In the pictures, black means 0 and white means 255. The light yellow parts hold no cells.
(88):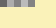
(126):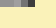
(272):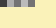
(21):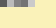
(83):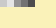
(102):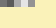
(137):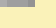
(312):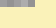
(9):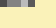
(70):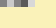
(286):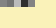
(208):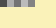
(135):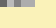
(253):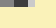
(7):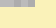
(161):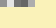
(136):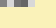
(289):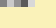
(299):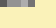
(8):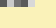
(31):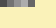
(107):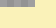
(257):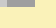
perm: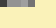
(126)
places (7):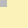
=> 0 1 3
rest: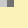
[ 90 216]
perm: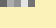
(161)
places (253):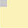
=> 4
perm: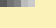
(21)
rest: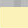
[173]

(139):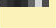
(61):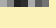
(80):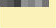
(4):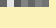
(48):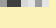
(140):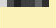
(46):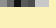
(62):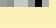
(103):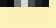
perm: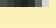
(139)
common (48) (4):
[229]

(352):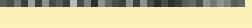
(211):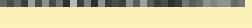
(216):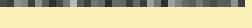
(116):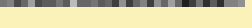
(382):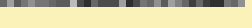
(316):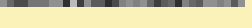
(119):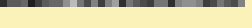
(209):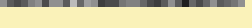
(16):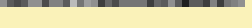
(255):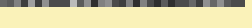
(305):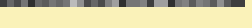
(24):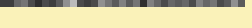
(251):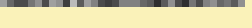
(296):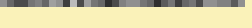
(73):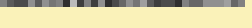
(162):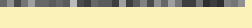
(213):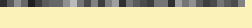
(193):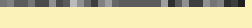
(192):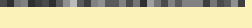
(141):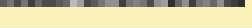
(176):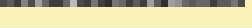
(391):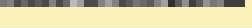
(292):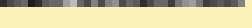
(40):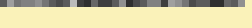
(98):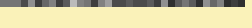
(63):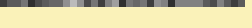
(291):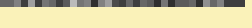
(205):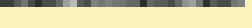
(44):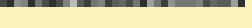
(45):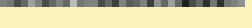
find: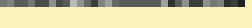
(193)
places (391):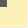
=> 5 18 21 25 28
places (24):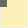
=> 2 22 24 26 29
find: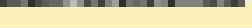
(63)

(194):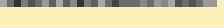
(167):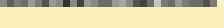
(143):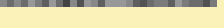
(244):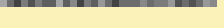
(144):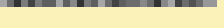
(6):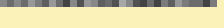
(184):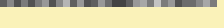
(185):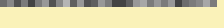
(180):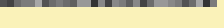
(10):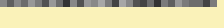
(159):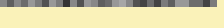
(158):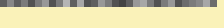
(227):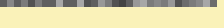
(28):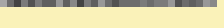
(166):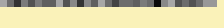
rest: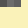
[108 152 136]
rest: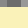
[167 136  82  67 108 195 123 108 152 123 108 108  82 123]
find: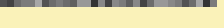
(180)
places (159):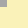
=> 17
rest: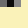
[167  82 108  82 108 152 152]
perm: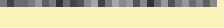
(10)

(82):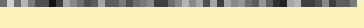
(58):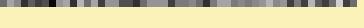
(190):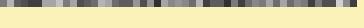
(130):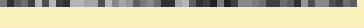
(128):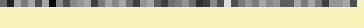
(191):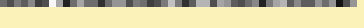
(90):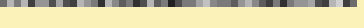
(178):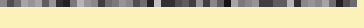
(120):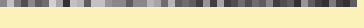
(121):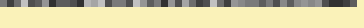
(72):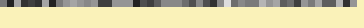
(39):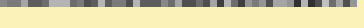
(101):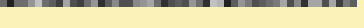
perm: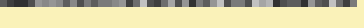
(121)
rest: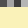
[109  63 149 122 149  79 165 165 149  49 181  49  79 193 109 165  79 149]
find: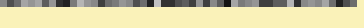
(178)
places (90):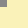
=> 16 30 36
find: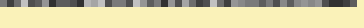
(121)
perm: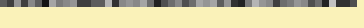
(178)

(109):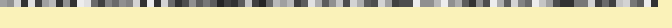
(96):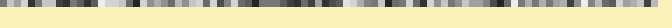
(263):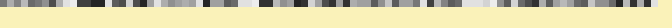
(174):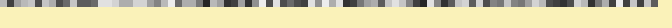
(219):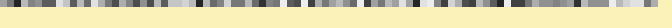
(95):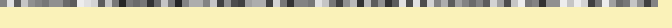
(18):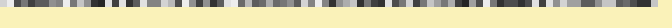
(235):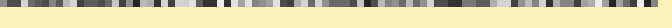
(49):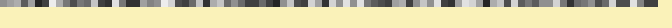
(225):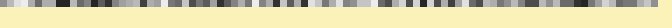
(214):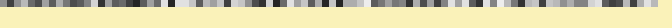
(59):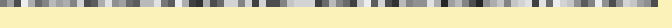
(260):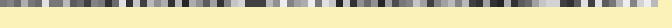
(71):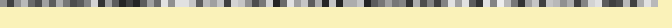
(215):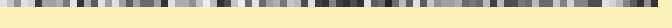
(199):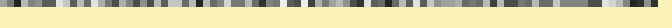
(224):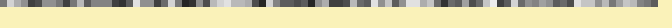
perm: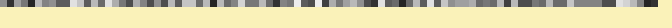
(199)
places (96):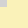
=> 3 15 16 20 28 30 33 50 58 61 88
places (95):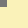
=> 6 16 18 20 24 40 44 47 75 85 89
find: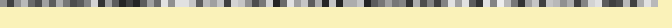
(71)
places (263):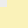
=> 10 36 70

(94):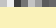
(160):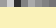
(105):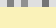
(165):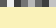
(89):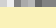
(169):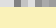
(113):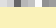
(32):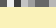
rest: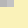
[251 145 157]
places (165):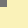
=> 3
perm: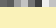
(94)
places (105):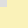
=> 0 2 4 5 7
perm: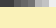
(165)
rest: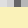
[195 251 145 157]
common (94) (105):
[116]

